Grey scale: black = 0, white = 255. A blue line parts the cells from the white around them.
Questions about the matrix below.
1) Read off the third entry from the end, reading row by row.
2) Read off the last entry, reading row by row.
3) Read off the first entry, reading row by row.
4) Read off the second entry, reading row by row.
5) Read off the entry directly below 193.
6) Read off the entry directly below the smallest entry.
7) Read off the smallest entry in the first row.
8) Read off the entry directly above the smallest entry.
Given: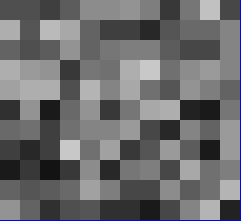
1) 132
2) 34
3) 79
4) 79
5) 105
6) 92
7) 56
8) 63

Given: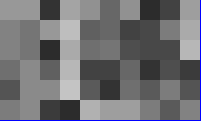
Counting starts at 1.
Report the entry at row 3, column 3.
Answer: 44
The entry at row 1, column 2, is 152
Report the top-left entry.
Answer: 152
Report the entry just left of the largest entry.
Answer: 138
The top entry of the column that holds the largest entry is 164
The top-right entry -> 158
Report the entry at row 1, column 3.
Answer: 51
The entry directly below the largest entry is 44
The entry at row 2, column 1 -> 130
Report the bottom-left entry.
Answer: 124
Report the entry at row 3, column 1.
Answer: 130
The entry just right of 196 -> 90

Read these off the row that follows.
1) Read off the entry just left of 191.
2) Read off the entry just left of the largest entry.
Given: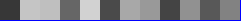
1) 197
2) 102

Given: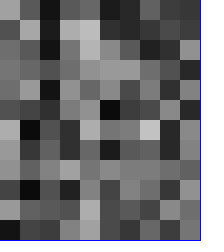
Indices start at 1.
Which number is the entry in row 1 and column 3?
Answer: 19
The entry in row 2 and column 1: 81
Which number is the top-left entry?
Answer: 161
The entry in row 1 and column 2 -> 89
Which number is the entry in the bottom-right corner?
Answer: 117
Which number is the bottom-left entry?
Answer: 19
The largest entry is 194
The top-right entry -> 55
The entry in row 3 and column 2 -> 89
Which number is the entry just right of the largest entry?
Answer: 40
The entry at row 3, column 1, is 110
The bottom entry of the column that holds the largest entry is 103
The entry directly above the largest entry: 74

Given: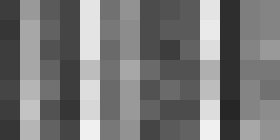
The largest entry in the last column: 153
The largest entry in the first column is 69
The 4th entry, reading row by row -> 69
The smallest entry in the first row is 46
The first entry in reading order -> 61
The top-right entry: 132
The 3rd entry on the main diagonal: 82
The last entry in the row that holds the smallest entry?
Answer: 140
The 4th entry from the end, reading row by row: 240
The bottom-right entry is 146
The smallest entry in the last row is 46
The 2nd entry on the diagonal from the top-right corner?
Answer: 126
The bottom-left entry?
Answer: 54
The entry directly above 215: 221
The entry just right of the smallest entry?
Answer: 132
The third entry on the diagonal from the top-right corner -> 46
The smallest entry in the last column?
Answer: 113

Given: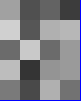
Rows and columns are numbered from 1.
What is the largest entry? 208
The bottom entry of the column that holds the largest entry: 122
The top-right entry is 60
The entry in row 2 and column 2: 86
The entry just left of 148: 52
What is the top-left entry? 161
